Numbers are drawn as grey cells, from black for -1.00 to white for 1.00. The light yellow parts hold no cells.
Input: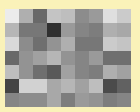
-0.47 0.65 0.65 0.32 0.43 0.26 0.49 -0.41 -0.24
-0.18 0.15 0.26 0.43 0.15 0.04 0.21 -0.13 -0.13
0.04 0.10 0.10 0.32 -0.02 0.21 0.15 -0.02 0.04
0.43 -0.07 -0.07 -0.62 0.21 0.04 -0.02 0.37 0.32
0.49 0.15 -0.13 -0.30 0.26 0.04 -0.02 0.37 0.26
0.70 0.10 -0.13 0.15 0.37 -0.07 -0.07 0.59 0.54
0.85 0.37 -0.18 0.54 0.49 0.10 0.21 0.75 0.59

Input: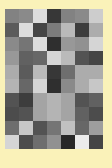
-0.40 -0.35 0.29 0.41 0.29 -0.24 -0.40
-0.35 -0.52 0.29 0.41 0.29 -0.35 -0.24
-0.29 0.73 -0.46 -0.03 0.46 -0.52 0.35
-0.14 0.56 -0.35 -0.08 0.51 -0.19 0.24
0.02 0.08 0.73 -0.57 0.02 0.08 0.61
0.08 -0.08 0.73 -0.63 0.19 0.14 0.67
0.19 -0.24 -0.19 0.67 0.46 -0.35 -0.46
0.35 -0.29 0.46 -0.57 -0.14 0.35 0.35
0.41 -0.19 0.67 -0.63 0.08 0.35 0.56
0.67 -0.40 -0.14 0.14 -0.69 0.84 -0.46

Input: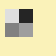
0.01 0.24
0.75 -0.71

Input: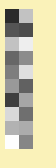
-0.66 0.52
-0.51 0.30
-0.34 -0.40
-0.19 0.10
-0.01 0.75
0.20 -0.24
0.40 0.35
0.52 0.87
0.70 -0.13
0.99 0.05

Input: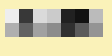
0.37 -0.23 0.26 0.10 -0.62 -0.29 0.16
0.87 -0.56 0.71 0.59 -0.74 -0.86 0.47

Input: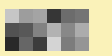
-0.68 -0.20 -0.53 0.66 -0.03 0.17
-0.36 -0.31 0.02 0.40 0.07 0.35
0.55 0.23 0.29 -0.58 -0.15 -0.09

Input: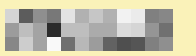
0.06 0.61 0.28 0.95 -0.12 0.44 0.22 -0.23 -0.38 -0.33 0.00 0.12
0.22 0.49 0.28 -0.66 0.49 0.49 0.34 0.34 0.72 0.67 0.17 -0.12
0.67 -0.28 0.12 -0.06 0.78 0.39 0.55 0.39 0.90 0.84 0.00 0.06
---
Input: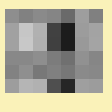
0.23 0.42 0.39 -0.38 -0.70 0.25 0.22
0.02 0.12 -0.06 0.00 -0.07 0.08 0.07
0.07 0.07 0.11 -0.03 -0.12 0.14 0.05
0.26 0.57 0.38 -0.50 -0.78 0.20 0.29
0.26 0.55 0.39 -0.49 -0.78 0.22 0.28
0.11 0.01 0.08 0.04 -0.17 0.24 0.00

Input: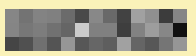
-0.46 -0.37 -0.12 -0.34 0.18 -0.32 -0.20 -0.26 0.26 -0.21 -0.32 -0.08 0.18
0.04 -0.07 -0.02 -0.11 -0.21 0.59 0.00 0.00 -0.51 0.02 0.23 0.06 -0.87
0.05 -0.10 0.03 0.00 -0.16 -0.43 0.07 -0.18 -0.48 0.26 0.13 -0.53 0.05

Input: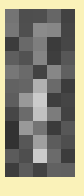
-0.52 -0.29 -0.48 -0.24 -0.25
-0.29 -0.39 0.59 -0.16 -0.53
-0.61 -0.32 0.25 -0.28 -0.39
-0.61 0.20 -0.09 -0.54 -0.32
-0.45 -0.16 0.51 -0.03 -0.48
-0.26 0.20 0.59 -0.51 -0.46
-0.23 -0.21 0.39 -0.17 -0.53
-0.07 -0.17 -0.48 0.06 -0.25
-0.26 -0.36 0.04 -0.51 -0.32
-0.53 -0.18 -0.01 -0.54 -0.45
-0.07 -0.38 0.09 0.06 -0.46
-0.09 -0.39 -0.38 -0.20 -0.48

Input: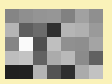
-0.75 -0.74 0.41 -0.35 -0.64 0.34 0.52
0.48 0.53 -0.23 0.34 0.45 0.09 -0.24
0.04 0.96 -0.37 0.50 0.13 0.11 0.29
0.42 -0.26 -0.16 -0.63 0.42 0.38 0.21
0.04 0.12 0.16 0.18 0.01 0.26 0.12

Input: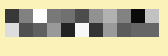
0.73 -0.37 -0.25 0.20 -0.73 0.94 -0.59 0.21 -0.29 -0.20 -0.20
-0.56 0.01 0.99 -0.06 -0.12 -0.40 0.14 0.39 0.02 -0.92 0.52

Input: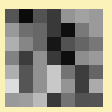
0.20 0.24 0.46 -0.55 -0.10 -0.36 -0.34
0.73 -0.33 0.14 0.57 0.16 -0.52 0.34
0.37 -0.33 0.14 0.57 -0.10 -0.52 -0.21
0.02 -0.53 0.14 -0.55 -0.89 0.11 0.21
0.37 0.05 -0.19 -0.83 -0.36 -0.21 -0.07
0.20 -0.14 -0.19 -0.55 -0.89 -0.05 0.21
-0.33 -0.91 -0.35 -0.55 0.16 0.27 0.21
